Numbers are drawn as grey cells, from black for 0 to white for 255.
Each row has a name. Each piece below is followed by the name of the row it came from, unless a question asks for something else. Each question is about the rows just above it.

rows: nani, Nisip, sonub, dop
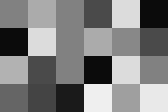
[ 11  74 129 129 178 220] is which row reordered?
sonub
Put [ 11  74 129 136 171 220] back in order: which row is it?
Nisip
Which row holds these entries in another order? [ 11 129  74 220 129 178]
sonub
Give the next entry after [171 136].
[74]
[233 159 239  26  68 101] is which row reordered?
dop
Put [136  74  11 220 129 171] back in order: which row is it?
Nisip
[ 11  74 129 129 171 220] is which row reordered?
nani

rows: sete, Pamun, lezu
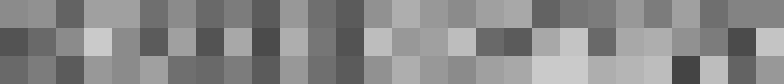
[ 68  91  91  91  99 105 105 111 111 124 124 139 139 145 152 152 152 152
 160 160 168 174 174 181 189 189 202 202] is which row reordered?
lezu
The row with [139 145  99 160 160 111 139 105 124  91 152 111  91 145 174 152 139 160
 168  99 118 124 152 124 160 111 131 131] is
sete
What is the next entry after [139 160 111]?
[105]

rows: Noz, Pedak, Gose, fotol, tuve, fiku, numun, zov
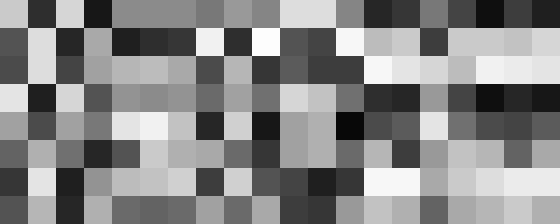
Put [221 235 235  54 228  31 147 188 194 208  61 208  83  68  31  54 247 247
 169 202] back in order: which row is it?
numun
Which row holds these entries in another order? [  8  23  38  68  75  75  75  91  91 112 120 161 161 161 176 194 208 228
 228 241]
tuve
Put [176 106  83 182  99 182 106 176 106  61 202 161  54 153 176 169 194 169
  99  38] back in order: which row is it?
zov
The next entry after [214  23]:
[139]

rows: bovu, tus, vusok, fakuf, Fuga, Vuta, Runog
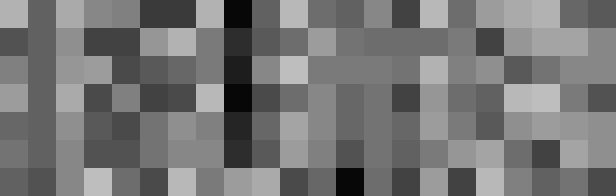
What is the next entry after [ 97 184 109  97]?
[135]
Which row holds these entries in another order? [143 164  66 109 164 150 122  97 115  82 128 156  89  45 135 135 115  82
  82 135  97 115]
Vuta
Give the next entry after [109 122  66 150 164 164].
[135]
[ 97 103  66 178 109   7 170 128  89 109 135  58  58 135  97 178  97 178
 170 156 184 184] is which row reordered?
bovu
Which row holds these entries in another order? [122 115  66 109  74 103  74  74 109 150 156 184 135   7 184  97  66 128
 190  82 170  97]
fakuf

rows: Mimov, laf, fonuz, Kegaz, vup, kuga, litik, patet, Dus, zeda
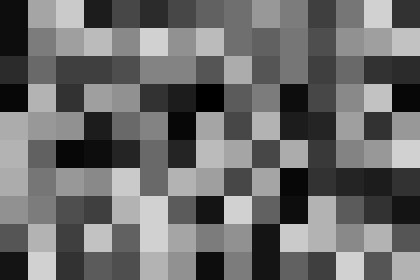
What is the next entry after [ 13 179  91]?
[50]
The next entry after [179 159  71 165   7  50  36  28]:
[50]
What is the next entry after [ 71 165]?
[7]
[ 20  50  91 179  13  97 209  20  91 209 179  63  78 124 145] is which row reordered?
patet
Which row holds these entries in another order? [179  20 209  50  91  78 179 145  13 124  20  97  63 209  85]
zeda

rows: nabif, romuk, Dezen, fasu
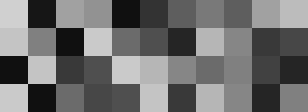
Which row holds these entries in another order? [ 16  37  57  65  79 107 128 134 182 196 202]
Dezen
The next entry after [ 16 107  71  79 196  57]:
[182]
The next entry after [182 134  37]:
[128]
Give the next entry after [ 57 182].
[134]
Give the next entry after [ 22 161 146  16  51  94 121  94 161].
[188]
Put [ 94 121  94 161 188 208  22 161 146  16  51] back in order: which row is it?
nabif
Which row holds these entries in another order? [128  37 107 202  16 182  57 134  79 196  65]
Dezen

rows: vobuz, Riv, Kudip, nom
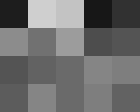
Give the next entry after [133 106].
[126]
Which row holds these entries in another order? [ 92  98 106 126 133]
nom
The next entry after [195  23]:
[49]

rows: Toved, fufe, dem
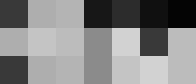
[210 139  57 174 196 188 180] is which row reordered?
dem
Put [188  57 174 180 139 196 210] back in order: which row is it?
dem
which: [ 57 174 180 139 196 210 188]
dem
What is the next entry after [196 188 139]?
[210]
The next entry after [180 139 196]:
[210]

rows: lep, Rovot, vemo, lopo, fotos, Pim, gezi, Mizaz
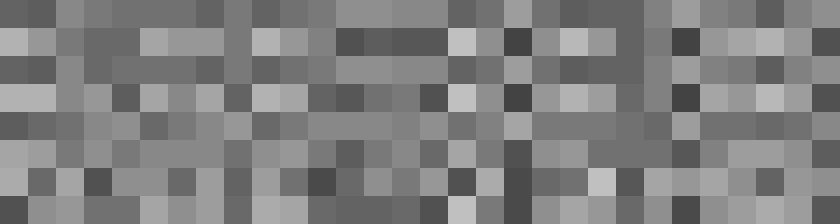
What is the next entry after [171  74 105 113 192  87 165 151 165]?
[143]
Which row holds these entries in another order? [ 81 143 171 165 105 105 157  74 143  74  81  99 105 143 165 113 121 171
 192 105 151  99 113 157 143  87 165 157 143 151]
Mizaz
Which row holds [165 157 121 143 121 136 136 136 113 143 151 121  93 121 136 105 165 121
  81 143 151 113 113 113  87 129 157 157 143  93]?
Pim

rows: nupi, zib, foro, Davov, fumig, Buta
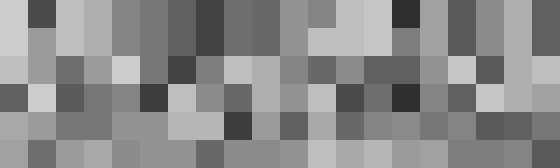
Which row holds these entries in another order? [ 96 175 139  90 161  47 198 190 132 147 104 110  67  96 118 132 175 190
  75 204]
nupi
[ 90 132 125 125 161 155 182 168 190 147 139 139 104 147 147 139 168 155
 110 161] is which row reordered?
Buta
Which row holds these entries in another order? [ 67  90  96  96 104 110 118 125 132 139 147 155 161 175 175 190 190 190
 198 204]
zib
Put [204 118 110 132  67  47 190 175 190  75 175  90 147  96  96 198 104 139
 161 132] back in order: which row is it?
nupi
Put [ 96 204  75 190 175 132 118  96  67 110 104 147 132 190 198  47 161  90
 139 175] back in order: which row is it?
nupi
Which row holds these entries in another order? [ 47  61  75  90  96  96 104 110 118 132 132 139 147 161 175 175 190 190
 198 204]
Davov

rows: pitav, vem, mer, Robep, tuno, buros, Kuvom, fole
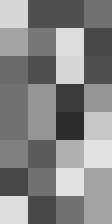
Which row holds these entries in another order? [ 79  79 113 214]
pitav
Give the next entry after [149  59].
[149]
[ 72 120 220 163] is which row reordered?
vem
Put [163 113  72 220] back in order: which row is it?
fole
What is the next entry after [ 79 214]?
[79]

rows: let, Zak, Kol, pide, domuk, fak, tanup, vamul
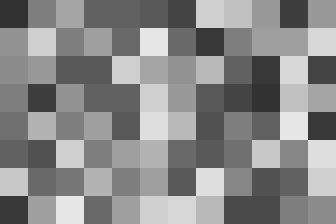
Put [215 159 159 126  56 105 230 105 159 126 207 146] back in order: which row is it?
Zak
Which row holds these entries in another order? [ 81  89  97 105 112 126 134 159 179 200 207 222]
fak
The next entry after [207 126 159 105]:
[230]
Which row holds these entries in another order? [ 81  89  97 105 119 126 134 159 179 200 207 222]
tanup
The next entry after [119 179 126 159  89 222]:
[134]
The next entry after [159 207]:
[215]
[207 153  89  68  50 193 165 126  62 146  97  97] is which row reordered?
pide

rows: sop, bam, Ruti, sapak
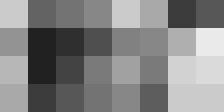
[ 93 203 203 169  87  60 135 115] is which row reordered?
sapak
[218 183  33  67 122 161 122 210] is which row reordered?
Ruti

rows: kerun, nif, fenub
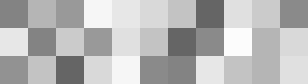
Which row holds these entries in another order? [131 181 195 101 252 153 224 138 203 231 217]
nif
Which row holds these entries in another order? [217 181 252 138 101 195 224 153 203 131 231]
nif
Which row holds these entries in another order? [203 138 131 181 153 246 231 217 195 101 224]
kerun
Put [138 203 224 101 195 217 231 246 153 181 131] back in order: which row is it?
kerun
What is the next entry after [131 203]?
[153]
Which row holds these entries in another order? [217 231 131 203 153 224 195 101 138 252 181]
nif
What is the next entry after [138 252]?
[181]

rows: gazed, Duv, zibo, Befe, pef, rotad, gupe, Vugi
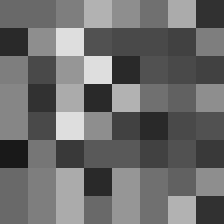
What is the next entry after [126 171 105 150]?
[112]
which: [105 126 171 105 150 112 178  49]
Vugi
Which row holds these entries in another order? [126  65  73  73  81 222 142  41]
Duv
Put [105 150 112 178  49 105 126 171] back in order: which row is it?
Vugi
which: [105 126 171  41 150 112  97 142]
gupe
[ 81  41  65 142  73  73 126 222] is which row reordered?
Duv
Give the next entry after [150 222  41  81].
[73]

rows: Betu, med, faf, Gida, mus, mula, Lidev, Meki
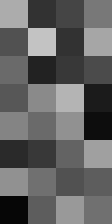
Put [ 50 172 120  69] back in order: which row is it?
Betu
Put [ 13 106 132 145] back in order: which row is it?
mus

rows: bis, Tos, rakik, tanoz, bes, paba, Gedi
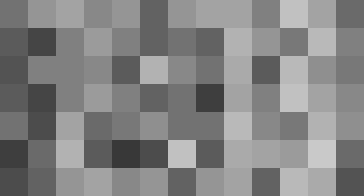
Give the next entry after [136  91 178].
[136]
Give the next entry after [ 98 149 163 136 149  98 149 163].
[98]

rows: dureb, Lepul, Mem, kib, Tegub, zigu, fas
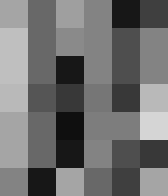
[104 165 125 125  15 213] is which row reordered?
Tegub
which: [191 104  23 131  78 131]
Mem
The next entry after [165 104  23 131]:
[78]
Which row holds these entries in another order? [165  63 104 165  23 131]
fas
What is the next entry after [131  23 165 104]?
[63]

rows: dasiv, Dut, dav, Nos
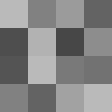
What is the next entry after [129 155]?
[99]
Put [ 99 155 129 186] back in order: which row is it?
dasiv
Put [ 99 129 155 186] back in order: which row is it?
dasiv
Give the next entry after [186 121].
[114]
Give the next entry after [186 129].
[155]
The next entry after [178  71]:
[141]

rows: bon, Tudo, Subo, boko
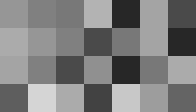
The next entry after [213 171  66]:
[200]
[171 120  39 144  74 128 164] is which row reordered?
Subo
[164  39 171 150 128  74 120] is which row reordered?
Tudo
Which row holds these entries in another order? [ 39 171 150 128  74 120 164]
Tudo
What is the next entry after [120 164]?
[39]

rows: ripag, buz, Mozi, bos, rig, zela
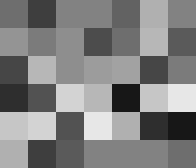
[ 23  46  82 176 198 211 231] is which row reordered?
rig
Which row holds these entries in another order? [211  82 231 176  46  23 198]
rig
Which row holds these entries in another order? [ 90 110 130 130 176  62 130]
zela
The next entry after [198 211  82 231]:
[176]
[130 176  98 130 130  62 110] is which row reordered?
ripag

